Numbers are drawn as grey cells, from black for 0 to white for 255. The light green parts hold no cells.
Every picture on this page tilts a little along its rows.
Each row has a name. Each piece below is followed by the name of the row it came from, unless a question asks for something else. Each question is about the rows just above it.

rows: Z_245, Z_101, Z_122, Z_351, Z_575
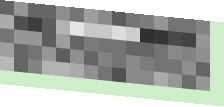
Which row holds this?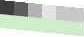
Z_101
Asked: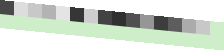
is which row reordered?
Z_101
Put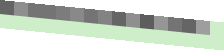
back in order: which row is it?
Z_351
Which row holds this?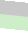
Z_101
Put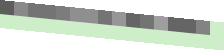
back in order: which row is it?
Z_351
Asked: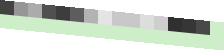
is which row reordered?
Z_101

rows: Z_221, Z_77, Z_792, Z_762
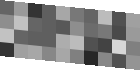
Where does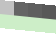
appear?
Z_77
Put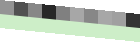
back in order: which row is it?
Z_762

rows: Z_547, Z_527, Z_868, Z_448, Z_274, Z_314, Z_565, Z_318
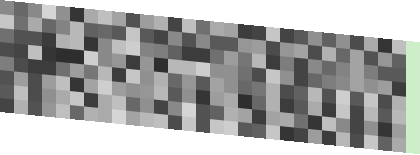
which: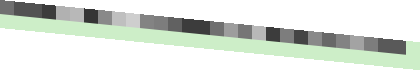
Z_868
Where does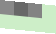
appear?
Z_868
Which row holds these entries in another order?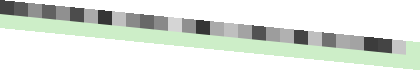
Z_547
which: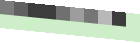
Z_868
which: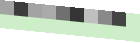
Z_565
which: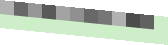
Z_274

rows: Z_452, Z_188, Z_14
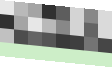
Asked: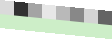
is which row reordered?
Z_188
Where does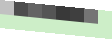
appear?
Z_14
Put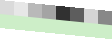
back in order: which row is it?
Z_452

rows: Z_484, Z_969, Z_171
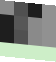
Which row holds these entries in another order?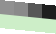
Z_969
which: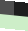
Z_484
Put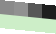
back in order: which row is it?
Z_969
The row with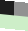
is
Z_484
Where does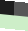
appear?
Z_969
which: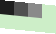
Z_171

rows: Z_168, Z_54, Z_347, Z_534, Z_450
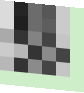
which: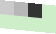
Z_534
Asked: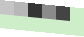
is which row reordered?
Z_450

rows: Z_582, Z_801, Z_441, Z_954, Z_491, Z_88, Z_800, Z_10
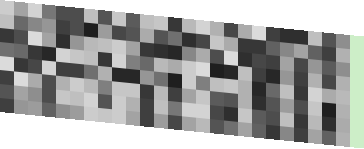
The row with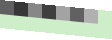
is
Z_10
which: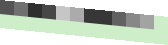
Z_801
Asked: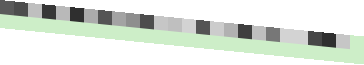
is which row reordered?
Z_800
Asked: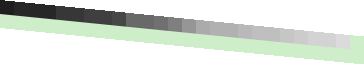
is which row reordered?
Z_954
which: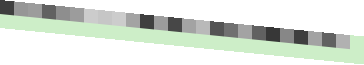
Z_10

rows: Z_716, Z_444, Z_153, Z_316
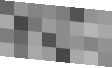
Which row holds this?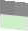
Z_716
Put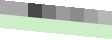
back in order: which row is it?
Z_444
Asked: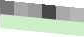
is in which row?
Z_316
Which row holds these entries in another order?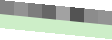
Z_153

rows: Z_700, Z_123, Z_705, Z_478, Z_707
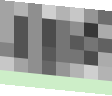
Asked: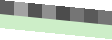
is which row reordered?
Z_705
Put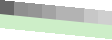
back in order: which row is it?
Z_707
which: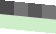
Z_705

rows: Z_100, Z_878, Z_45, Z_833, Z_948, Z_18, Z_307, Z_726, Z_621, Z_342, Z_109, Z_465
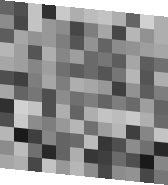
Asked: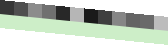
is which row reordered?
Z_342
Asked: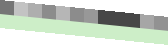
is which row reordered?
Z_465
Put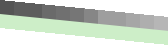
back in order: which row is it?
Z_833
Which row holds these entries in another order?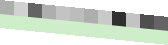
Z_100
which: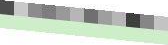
Z_621
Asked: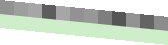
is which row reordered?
Z_45
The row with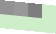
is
Z_45

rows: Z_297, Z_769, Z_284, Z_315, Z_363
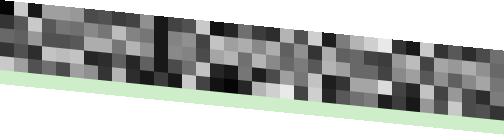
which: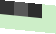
Z_297
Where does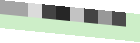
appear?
Z_315
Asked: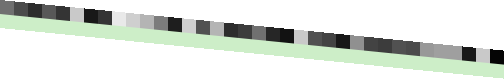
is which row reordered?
Z_297
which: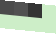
Z_363
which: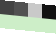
Z_297

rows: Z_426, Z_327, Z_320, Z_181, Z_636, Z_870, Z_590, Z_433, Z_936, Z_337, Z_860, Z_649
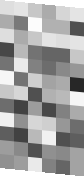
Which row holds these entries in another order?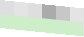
Z_320
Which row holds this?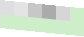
Z_426

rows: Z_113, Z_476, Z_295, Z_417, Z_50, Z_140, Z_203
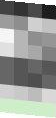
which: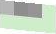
Z_295
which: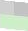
Z_476
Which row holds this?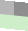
Z_295
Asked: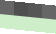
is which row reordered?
Z_140

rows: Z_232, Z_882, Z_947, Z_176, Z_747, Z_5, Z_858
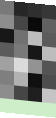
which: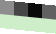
Z_882
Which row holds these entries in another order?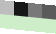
Z_176

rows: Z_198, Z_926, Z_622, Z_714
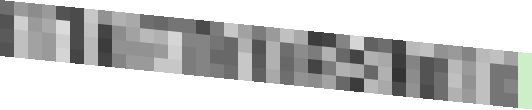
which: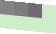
Z_714
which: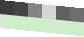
Z_198
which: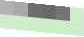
Z_198
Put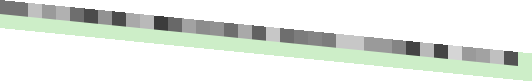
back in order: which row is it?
Z_714
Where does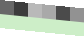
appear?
Z_714
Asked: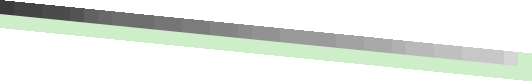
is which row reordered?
Z_714
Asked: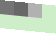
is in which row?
Z_926

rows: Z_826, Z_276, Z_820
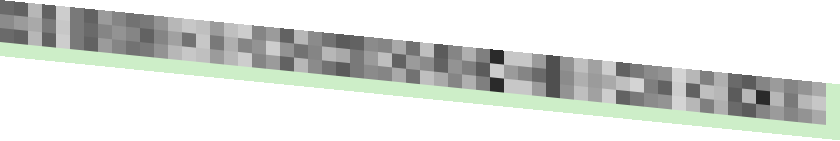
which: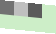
Z_826
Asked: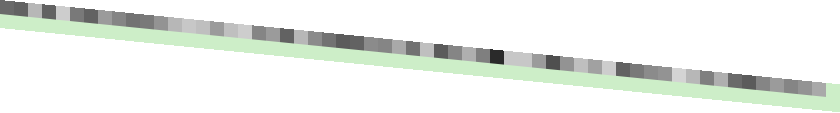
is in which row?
Z_826
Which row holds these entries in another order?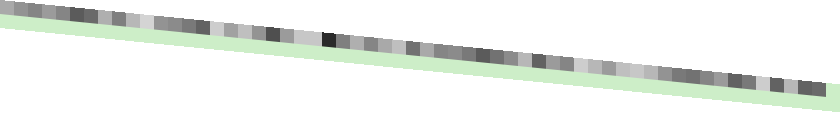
Z_820
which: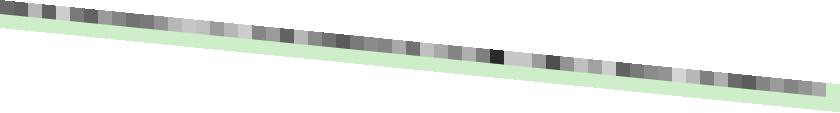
Z_820

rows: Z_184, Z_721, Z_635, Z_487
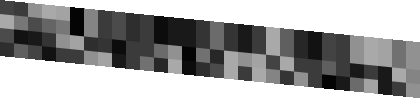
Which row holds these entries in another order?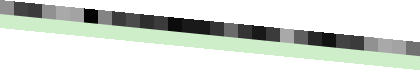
Z_184
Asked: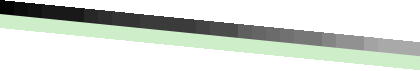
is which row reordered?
Z_721
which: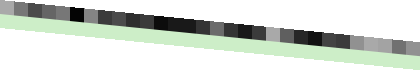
Z_721
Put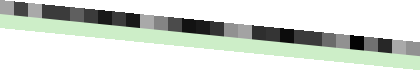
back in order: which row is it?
Z_635
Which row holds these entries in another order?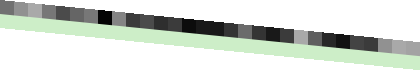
Z_721
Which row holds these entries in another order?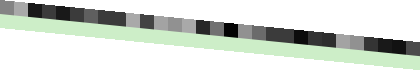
Z_635
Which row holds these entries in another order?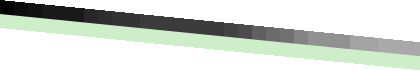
Z_635

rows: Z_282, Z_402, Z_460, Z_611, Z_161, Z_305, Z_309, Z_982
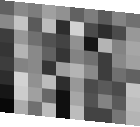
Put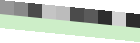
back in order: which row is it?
Z_402
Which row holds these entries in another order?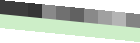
Z_161
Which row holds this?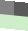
Z_309
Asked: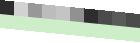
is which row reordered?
Z_305
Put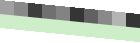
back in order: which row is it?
Z_611
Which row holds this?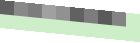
Z_282

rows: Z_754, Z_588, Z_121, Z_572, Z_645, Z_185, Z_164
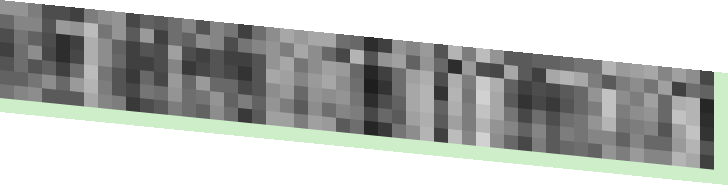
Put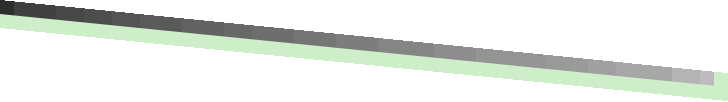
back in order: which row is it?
Z_754
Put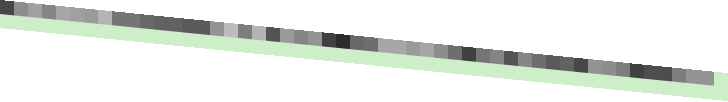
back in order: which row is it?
Z_754
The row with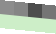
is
Z_588

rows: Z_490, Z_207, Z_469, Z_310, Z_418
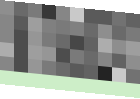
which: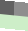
Z_310
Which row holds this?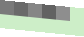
Z_310
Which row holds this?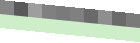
Z_207
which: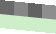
Z_310
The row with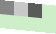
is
Z_490
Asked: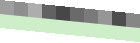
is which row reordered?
Z_469

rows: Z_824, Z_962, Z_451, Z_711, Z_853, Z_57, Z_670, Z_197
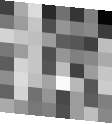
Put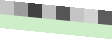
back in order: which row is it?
Z_853
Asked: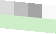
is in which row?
Z_57
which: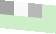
Z_57
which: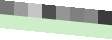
Z_962
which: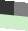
Z_824
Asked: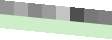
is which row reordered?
Z_711

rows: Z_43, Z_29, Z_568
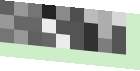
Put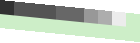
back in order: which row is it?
Z_29
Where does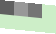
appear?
Z_43
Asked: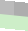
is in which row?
Z_43
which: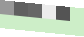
Z_568

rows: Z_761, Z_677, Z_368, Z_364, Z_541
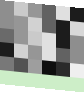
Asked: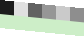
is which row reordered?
Z_761
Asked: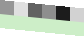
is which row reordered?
Z_364
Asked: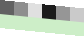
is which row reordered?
Z_761
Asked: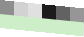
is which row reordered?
Z_364
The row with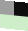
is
Z_541

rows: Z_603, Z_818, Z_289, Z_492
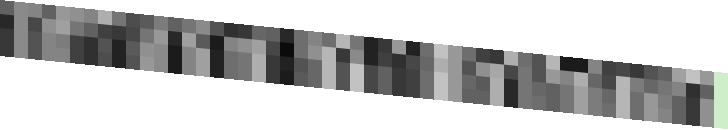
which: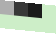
Z_492
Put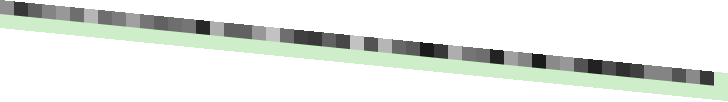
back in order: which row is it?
Z_492
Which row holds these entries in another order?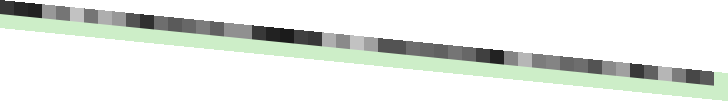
Z_289

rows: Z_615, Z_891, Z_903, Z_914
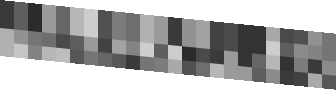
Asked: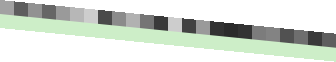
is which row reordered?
Z_891
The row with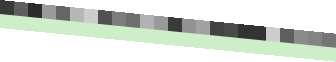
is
Z_891

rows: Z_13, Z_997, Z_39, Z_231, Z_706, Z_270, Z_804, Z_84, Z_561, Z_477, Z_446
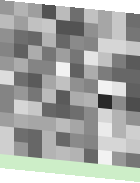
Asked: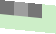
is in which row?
Z_231
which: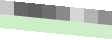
Z_84
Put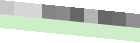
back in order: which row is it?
Z_39

